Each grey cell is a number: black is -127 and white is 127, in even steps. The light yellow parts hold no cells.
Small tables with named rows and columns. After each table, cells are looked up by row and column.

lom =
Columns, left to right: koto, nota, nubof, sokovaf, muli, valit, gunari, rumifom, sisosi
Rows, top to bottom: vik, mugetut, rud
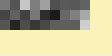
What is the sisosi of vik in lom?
-29
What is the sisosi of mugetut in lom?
40
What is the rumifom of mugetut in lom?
0
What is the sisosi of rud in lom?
78
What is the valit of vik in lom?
-48
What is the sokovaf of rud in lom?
-71
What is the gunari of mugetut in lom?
-24

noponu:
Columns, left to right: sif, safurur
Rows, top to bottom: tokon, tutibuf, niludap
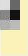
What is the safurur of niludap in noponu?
58
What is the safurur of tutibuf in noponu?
-109
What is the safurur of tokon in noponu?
-24
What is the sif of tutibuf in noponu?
6
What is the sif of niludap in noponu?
48
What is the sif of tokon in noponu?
93
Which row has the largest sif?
tokon

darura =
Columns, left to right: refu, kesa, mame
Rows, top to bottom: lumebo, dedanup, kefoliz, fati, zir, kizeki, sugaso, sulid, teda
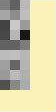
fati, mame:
-103
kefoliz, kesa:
73
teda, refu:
-46
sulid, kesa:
58
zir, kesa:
-29
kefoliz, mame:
27
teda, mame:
43
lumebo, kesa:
-30
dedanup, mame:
62
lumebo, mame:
56
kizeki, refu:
60
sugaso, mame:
52
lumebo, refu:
-1
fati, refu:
-55
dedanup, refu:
38
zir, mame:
-3
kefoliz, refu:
-60
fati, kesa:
54
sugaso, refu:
32
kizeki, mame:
55

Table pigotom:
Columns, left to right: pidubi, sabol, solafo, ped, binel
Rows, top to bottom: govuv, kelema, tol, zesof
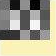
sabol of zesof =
-75
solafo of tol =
-47
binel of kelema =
-43
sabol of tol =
104
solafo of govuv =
15
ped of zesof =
-45
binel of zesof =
25
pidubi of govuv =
-17
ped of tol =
116
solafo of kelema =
-49
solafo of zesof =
28

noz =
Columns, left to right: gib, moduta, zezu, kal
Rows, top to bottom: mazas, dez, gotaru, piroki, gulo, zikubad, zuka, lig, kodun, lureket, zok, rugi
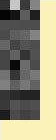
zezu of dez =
-34
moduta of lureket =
-84
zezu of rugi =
-63
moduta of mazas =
70
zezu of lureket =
-92
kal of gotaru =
-50
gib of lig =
-13
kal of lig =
-7
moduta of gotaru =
-49
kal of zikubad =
-46

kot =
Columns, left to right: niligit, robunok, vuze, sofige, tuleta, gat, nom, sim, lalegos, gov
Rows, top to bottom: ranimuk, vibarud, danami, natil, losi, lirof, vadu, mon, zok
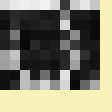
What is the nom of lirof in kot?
-90
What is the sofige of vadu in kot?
-105
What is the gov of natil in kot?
-115
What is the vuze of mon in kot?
61
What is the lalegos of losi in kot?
-103
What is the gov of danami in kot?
-115
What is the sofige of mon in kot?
-102
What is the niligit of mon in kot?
-110
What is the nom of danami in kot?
86
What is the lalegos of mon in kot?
-100
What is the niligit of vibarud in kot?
-103
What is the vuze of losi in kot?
-118
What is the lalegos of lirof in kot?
-80
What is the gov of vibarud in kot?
-111
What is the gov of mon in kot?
-81
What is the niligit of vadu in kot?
31

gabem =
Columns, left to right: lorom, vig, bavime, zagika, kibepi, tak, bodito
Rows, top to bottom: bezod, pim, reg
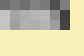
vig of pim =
36
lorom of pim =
67
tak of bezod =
-47
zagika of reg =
46
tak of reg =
29
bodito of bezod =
-1
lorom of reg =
67
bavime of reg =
48
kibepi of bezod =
-4
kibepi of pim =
56
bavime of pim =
47
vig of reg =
32
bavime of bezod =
-16
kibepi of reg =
51
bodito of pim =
-65
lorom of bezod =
-17
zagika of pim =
52

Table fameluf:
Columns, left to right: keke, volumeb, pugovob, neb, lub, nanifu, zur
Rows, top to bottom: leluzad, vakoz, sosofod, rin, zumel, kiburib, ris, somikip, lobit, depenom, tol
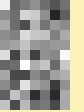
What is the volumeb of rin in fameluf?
2
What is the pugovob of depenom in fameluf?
22
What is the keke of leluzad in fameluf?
111
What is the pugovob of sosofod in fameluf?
-50
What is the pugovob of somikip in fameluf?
-55
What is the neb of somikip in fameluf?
8
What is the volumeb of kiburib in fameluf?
-59
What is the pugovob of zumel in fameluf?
67
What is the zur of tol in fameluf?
40
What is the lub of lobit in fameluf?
18
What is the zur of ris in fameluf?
71
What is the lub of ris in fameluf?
69

